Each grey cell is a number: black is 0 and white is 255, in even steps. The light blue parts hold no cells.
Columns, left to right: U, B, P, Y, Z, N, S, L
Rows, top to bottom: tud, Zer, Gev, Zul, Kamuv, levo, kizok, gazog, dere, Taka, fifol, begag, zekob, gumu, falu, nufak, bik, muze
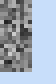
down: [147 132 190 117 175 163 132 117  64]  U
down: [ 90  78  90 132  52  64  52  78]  N
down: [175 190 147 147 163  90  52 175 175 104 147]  Z
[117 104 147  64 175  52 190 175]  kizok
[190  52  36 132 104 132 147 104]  nufak

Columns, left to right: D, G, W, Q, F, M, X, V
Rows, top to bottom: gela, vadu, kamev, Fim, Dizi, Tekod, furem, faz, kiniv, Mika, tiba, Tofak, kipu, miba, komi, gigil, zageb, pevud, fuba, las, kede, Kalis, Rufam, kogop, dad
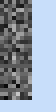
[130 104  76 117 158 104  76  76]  Mika
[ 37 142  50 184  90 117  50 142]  komi
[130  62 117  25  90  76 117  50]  Dizi
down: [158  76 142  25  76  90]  F
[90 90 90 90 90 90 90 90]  zageb
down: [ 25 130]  G

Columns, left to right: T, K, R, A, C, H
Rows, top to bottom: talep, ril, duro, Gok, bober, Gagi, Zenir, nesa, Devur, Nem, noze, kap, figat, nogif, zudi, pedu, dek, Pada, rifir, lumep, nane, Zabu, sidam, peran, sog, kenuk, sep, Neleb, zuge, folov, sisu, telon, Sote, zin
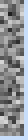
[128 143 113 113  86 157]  Zabu
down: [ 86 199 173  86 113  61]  C
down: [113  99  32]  R
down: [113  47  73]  R

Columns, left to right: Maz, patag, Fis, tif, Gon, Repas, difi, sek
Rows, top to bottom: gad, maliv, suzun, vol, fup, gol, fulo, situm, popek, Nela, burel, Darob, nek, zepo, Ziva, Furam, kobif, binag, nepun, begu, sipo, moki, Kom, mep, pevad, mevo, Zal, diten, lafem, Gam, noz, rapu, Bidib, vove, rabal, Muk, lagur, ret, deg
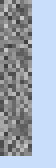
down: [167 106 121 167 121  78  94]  Maz
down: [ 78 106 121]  Gon
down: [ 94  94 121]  Repas
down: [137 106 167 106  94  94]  Repas
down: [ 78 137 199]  sek

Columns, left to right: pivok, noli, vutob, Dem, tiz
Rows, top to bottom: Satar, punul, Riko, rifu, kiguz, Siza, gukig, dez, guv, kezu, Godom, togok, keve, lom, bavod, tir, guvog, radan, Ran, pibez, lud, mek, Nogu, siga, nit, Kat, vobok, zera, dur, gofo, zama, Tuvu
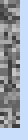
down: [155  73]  tiz
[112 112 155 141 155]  siga
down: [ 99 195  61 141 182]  tiz
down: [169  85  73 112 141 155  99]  noli
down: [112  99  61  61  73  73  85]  vutob
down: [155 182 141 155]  tiz

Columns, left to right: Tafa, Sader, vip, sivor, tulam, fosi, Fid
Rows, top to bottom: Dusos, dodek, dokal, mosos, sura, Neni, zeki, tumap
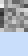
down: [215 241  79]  Tafa
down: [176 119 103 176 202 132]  sivor
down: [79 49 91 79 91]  Tafa

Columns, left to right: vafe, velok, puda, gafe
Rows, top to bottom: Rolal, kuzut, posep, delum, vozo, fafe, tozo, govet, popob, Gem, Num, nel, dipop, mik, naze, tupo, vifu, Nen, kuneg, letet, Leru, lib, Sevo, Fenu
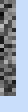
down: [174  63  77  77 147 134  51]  velok
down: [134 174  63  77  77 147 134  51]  velok
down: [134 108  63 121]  puda
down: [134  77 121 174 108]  velok
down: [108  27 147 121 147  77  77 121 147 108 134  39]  puda

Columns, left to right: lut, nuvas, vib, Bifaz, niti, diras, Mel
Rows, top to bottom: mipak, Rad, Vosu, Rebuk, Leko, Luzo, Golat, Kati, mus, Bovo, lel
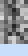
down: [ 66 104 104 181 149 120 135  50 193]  vib
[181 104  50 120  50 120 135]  mus
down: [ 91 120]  nuvas
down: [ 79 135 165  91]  Mel

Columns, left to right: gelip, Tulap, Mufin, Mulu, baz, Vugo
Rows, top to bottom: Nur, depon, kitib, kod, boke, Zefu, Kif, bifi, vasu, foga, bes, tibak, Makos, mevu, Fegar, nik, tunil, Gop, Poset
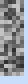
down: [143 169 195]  Mufin
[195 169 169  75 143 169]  vasu
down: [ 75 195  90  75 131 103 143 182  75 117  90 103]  Mulu
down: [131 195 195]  gelip
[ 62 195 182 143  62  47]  tunil
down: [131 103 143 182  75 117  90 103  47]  Mulu
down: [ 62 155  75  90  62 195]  Mufin

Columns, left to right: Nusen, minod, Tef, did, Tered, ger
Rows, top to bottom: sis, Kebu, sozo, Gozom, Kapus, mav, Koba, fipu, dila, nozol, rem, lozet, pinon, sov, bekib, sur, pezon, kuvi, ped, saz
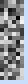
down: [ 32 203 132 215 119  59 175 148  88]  Nusen
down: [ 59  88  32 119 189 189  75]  Nusen
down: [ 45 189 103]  Tef
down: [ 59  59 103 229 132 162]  ger
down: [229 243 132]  ger
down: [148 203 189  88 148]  Tef
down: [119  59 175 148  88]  Nusen

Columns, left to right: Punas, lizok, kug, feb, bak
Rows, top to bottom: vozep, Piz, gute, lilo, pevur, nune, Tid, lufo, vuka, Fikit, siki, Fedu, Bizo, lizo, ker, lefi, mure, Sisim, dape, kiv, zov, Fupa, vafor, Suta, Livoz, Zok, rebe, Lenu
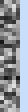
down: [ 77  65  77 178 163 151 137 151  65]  bak
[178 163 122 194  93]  rebe
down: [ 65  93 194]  bak
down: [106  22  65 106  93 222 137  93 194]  Punas
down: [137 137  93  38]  lizok
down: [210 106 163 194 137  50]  kug
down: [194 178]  bak

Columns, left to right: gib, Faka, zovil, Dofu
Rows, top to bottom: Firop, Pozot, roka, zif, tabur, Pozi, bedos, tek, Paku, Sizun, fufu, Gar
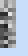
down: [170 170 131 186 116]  Dofu
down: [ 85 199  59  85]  gib

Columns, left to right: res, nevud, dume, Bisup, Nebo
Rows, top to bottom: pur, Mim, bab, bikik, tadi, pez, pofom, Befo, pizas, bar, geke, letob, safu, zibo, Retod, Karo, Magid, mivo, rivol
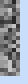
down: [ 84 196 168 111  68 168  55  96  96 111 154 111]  dume
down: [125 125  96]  res

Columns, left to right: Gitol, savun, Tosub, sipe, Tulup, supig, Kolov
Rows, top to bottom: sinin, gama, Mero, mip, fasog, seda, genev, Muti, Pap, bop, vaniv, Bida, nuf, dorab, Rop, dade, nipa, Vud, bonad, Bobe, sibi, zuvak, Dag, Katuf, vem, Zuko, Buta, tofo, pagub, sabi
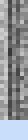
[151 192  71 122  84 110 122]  Zuko
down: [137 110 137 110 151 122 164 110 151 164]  Kolov

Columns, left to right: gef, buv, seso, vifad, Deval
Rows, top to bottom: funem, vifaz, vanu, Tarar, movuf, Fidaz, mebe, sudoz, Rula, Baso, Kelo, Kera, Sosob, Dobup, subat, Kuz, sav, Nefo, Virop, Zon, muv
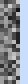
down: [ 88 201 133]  seso
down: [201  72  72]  vifad

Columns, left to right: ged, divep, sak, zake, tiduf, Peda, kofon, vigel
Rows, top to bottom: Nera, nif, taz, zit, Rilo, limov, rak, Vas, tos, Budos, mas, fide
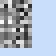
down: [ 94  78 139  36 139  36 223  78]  tiduf
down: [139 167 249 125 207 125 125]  ged
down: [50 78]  kofon
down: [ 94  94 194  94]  divep

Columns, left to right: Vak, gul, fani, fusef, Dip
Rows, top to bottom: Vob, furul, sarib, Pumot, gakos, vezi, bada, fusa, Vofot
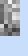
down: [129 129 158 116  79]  fani
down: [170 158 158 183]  gul
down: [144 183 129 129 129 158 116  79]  fani
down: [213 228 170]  fusef
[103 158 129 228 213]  gakos
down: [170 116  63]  fusef
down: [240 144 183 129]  fani

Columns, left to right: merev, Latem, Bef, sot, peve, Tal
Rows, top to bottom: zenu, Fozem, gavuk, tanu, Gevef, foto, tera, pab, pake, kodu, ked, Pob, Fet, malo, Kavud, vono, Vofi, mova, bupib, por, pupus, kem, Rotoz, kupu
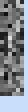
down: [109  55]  merev
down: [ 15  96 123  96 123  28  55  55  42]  Latem

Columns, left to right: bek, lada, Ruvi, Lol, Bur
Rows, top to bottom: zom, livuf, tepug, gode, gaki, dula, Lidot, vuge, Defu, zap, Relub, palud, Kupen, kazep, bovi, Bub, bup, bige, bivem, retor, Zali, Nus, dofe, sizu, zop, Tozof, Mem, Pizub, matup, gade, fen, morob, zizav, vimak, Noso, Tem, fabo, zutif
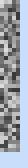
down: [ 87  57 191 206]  lada
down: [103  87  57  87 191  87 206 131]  bek
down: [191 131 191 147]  Lol
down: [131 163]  Bur

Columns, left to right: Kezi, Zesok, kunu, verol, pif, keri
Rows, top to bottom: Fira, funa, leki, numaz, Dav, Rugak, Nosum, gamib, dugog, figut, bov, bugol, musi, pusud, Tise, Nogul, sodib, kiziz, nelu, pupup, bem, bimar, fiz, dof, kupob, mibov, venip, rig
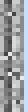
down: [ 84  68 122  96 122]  kunu
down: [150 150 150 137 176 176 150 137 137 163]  keri
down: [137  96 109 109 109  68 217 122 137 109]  Zesok

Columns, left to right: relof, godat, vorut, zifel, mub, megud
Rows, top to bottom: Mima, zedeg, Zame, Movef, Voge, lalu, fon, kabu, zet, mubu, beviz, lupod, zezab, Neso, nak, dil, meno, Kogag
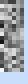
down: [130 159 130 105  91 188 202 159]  vorut
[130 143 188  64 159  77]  Zame
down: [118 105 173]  megud
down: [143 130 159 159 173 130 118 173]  mub
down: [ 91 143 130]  godat
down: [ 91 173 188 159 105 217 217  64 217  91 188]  zifel

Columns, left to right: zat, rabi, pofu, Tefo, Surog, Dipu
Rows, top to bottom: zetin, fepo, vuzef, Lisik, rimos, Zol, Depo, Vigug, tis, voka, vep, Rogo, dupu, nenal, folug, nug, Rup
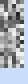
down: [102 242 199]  rabi
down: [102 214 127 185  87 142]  Surog
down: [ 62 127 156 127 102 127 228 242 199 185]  Tefo
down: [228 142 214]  Dipu

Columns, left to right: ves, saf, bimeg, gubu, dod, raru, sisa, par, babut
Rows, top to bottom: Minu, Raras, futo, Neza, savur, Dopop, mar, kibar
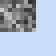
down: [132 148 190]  saf
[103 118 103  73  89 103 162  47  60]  Minu
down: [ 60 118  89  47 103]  sisa
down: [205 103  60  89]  ves
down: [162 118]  bimeg

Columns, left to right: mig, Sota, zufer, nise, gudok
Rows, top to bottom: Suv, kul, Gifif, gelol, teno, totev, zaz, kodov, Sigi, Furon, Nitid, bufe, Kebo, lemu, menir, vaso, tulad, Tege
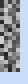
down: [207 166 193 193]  Sota
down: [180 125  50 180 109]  gudok
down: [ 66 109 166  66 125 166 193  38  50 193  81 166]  Sota
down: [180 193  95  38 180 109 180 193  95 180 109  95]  zufer
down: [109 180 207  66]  gudok
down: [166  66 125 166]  Sota

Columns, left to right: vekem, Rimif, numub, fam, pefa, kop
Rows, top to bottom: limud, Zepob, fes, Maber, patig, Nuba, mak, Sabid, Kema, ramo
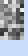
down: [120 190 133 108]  numub
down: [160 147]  Rimif
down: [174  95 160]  numub

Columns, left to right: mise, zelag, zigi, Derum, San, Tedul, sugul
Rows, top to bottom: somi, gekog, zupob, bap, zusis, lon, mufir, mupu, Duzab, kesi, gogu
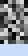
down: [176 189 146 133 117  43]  sugul
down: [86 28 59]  Derum
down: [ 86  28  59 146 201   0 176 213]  Derum

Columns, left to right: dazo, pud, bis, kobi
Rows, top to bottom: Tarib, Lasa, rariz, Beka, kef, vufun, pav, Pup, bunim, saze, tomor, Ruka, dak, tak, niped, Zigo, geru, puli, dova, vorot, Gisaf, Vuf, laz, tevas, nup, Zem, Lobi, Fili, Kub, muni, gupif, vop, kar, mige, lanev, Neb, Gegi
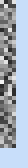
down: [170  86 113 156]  bis
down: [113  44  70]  pud
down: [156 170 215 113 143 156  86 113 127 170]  kobi
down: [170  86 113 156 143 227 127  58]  bis
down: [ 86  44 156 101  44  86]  bis
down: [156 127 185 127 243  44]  dazo

